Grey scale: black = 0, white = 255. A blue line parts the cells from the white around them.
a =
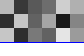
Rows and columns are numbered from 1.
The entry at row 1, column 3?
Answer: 89
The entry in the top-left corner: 186
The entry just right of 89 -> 109
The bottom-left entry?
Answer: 198
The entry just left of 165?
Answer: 98

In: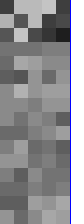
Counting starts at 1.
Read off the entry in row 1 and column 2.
186
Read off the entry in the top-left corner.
62
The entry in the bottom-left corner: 148
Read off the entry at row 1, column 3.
186
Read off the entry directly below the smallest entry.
126
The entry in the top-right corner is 62
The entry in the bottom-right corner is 158
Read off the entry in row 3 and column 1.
85
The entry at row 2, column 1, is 177
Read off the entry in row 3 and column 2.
196
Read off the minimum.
30
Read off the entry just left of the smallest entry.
53

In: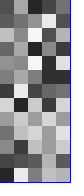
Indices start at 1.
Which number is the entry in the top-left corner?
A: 80
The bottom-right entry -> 180
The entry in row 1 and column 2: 168
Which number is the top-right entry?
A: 114
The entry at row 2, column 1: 91
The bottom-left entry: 38
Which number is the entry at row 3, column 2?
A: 137
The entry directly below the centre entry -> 203

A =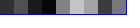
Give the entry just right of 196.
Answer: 163
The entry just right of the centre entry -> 196

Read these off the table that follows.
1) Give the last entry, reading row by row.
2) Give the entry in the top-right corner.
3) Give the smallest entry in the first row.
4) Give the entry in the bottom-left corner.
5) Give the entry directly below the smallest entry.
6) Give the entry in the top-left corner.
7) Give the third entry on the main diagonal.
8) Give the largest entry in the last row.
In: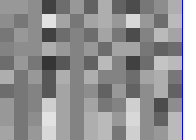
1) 186
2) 174
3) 65
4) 164
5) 87
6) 152
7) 141
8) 216

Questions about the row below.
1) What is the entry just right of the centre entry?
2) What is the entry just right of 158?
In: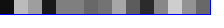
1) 167
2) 25

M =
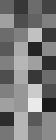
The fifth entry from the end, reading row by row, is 139
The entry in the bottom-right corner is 139
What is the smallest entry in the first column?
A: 45
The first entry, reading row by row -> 99
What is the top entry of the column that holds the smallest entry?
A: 67
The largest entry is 234
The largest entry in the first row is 108
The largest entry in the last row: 182
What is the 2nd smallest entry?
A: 36
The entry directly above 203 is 55
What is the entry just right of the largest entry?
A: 27
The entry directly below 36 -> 160

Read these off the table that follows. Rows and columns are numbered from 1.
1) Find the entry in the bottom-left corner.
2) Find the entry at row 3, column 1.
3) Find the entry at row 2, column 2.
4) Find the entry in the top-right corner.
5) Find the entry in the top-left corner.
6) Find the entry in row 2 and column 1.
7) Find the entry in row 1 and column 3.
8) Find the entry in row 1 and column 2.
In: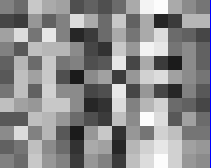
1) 129
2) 161
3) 59
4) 117
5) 129
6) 70
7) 200
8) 107

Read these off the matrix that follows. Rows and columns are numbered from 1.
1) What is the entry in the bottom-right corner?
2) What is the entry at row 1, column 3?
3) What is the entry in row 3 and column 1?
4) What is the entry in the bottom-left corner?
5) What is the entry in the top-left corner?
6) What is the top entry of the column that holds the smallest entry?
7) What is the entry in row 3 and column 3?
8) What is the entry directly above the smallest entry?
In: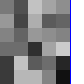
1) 17
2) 194
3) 131
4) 58
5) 121
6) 142
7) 152
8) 38

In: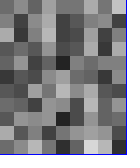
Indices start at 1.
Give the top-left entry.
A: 108
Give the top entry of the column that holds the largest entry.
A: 171
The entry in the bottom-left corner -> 108
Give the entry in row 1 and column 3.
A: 99
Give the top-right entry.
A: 195
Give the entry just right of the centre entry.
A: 108
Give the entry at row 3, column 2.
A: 56
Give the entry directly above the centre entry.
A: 35
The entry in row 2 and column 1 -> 128
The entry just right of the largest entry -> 183
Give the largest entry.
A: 215
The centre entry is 160
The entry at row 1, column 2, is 139
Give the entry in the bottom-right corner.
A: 47
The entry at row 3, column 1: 171
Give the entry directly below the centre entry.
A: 183
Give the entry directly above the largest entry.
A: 160

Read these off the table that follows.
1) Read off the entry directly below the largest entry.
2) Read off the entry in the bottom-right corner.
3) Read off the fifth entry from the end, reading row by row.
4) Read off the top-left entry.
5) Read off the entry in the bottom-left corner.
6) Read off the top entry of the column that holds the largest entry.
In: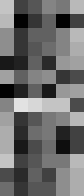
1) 53
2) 173
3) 53
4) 196
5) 109
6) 65

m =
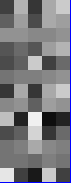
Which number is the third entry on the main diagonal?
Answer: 136
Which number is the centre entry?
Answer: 54
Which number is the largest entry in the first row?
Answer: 203
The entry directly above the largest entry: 96
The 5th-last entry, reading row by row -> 230
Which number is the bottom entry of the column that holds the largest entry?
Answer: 25
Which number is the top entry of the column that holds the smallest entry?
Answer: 169
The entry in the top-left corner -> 64
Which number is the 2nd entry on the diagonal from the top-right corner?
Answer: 169
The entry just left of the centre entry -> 169
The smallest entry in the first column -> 54
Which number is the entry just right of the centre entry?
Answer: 169
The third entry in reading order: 54
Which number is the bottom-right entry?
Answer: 64
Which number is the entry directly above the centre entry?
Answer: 127
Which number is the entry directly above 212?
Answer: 240
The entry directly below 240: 212

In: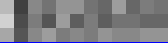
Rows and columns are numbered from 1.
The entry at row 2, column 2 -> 76
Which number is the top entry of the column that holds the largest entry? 186
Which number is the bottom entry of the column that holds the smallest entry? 85
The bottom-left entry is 167
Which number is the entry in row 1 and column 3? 136
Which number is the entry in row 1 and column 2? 64
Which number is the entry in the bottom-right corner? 148
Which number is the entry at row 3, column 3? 136
